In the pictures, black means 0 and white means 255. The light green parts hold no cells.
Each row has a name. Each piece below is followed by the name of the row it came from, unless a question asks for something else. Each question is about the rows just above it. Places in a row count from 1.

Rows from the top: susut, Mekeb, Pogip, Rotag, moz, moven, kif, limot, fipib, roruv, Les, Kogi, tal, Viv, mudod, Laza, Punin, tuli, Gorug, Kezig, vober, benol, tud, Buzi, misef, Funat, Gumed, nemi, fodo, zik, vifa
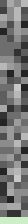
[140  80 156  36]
Rotag
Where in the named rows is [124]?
Gorug, 3
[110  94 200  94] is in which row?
Funat
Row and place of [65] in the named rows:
Mekeb, 1

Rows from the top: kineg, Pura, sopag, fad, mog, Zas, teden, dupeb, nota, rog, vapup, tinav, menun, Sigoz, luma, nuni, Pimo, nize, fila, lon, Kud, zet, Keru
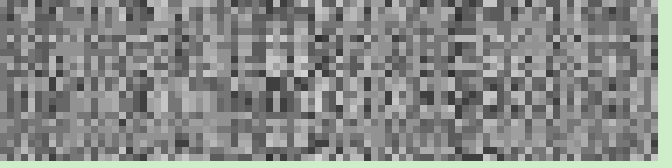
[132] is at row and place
mog, 94
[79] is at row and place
lon, 45

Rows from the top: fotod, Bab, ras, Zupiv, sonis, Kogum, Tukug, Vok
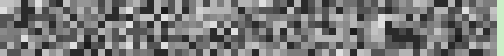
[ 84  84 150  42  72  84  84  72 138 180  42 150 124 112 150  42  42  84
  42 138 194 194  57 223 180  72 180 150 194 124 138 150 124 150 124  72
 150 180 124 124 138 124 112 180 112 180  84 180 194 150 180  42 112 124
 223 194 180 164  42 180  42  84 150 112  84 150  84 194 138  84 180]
ras
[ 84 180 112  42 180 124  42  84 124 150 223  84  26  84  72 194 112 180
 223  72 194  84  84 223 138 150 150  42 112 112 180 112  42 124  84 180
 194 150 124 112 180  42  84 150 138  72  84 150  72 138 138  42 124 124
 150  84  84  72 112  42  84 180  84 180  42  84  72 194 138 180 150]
Tukug
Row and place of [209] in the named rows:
Bab, 29
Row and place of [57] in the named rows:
ras, 23
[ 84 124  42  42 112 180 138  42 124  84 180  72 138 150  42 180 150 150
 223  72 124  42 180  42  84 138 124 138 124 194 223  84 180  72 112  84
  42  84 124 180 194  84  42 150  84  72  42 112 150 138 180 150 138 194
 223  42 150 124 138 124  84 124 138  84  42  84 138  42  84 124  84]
Zupiv
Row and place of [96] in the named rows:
Vok, 48
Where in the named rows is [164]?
ras, 58

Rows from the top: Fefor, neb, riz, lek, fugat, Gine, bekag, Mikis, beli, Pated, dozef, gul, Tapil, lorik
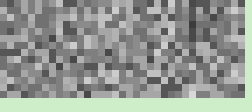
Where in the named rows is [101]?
Mikis, 12
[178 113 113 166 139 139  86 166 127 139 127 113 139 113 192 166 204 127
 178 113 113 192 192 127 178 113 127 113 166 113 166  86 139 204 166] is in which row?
dozef
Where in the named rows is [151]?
Fefor, 8

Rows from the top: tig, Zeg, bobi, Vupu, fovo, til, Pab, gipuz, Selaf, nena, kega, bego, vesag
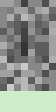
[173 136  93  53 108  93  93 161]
Pab
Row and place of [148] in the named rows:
fovo, 5
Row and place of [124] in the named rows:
Zeg, 2

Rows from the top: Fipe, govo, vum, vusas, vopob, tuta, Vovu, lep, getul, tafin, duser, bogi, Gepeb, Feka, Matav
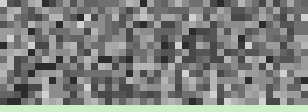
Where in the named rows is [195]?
vum, 21
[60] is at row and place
Vovu, 35
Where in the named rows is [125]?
vum, 37

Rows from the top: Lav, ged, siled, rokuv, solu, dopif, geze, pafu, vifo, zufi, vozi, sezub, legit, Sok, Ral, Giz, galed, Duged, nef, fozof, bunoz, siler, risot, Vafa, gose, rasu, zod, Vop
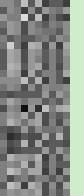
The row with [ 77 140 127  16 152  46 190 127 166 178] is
Giz
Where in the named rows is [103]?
fozof, 1

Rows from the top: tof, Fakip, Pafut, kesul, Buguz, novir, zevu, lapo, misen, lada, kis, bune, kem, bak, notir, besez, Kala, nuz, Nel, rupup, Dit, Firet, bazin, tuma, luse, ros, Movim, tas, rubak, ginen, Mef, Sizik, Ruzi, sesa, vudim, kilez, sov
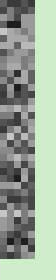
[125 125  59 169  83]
Kala
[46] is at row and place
kis, 3
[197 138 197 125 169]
Mef
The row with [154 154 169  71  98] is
Movim
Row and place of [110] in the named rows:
vudim, 1

